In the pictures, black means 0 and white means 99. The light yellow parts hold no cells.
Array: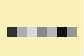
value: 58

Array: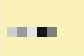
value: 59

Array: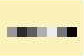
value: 46

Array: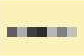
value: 50

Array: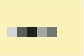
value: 46

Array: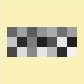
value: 53

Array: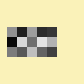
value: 43

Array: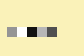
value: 58

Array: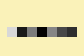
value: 28

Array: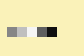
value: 52
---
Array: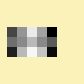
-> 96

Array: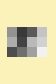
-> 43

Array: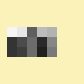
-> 42

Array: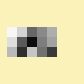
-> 77

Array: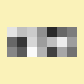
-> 25

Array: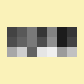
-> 93

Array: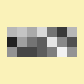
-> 49
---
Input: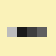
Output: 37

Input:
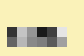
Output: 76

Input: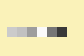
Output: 79

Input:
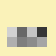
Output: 76

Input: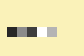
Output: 70

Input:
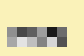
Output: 83
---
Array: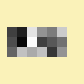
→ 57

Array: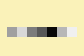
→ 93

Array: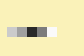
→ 97

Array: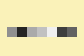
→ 38

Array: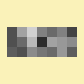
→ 36

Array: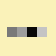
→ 76

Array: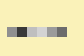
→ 42
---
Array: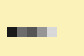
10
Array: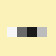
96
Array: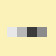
90
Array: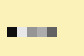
6
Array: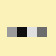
60
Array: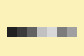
13
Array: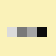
85
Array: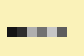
8
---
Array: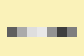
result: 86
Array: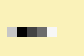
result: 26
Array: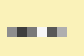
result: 47
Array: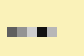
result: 80
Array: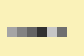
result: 39
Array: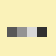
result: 84
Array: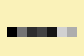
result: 18
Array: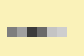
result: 23
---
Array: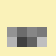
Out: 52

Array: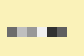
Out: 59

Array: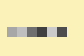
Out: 43

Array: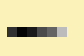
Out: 10

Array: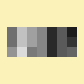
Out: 62

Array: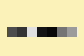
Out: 87

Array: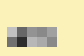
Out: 57

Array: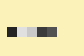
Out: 78

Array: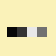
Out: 90
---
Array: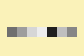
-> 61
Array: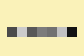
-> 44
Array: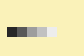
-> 61
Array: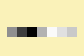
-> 69
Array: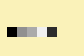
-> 56
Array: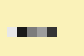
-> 48
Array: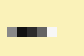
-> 39
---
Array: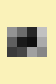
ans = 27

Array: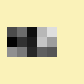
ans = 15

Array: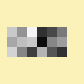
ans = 70

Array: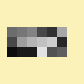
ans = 88

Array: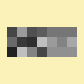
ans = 56

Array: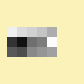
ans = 53

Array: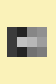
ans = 14
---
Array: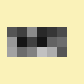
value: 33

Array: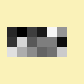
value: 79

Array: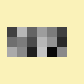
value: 53

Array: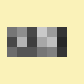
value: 20

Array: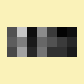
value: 10

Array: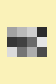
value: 29

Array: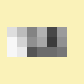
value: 46

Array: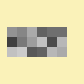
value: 66

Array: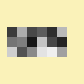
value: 62
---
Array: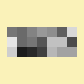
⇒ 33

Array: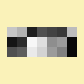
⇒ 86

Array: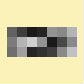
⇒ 57

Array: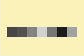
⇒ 81

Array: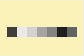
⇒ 64

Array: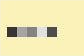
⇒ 51

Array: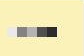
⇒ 70

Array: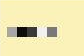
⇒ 22

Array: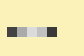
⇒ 85

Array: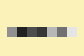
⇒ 21
